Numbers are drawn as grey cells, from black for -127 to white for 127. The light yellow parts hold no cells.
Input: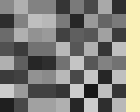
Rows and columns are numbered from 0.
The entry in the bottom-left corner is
-96
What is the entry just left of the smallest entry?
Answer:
76
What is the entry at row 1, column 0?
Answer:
-81
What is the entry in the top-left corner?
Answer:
10
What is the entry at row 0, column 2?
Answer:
2
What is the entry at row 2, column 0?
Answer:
-20
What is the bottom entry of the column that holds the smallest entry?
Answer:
76
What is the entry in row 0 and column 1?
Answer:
48
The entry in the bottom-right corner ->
56
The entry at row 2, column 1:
48
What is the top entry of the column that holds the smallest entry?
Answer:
-54
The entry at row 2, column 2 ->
18

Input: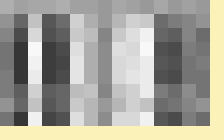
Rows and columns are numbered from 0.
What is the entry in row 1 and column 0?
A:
19
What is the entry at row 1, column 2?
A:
66
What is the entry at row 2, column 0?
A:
5
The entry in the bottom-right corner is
-19
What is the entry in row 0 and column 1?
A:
33
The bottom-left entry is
-11
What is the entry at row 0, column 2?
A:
39
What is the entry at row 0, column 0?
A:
46
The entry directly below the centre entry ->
12
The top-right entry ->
25
